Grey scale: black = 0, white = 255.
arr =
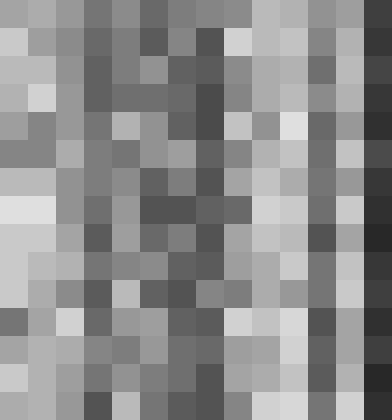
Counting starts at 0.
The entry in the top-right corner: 63
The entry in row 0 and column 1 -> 172
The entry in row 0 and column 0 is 164
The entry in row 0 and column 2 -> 152
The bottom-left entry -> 172
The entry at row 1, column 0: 201
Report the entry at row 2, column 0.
186
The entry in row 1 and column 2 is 139
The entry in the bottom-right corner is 48
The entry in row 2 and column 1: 186

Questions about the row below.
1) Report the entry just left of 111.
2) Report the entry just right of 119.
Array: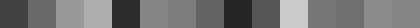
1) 119
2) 111

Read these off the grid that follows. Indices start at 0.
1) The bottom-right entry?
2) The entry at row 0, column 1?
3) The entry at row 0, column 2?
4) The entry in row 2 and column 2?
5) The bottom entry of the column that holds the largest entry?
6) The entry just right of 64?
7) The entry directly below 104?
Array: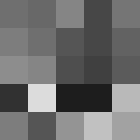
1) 162
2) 104
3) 133
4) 78
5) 85
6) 91
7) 111

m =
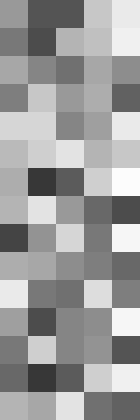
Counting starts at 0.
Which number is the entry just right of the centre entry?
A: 104
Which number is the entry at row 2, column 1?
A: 133
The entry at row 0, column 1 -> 84
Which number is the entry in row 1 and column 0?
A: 120
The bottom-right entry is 97
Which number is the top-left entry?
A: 153
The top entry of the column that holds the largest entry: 234
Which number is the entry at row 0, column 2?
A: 84
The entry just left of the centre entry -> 227
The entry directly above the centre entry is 91
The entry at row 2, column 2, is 112
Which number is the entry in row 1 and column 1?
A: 76
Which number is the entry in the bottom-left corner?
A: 180
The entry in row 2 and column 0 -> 167

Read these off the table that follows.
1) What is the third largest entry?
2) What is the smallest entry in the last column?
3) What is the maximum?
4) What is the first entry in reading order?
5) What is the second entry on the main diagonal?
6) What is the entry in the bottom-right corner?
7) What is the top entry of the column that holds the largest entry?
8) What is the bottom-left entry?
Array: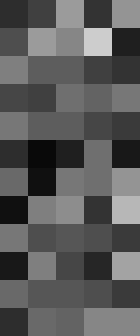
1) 163
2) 24
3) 205
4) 45
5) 155
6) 134
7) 51
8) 45

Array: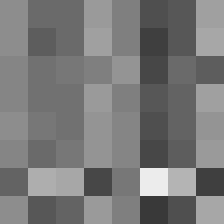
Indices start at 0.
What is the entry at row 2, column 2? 119
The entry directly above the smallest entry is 236
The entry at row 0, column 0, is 141
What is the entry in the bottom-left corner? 141
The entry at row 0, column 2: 106
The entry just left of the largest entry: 119
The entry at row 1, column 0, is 141
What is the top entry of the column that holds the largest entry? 79
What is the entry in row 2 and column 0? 133
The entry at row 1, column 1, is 93
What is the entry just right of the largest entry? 180
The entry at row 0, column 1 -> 106
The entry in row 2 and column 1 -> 113
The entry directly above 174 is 106
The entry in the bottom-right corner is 167

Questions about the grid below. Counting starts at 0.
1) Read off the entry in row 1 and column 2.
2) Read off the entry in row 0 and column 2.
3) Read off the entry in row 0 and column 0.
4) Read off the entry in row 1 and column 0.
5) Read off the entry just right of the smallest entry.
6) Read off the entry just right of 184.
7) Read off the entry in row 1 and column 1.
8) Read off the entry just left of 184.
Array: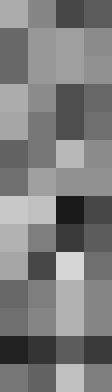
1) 159
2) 71
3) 172
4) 104
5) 71
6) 139
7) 152
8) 119

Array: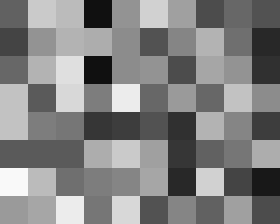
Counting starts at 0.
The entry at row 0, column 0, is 97
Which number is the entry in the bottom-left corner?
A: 154
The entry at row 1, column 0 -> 68
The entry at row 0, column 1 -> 202
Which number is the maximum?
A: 249
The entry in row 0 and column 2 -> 187
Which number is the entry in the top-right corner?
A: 82
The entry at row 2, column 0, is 103
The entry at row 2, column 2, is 223

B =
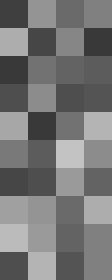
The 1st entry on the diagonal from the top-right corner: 128
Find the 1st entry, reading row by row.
63
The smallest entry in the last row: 78
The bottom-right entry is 128
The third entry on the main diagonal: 99
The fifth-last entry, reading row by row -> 128
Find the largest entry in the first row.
148
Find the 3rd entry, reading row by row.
106
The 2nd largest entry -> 187
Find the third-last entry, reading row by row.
180
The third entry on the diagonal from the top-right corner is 114
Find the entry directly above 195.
114

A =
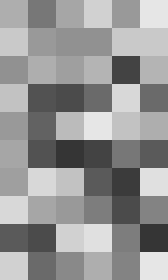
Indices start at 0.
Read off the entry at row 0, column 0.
174
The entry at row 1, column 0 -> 201
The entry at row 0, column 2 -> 166
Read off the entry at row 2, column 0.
145
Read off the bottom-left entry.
209
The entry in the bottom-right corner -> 230
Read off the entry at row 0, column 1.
119
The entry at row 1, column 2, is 145
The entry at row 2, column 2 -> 159
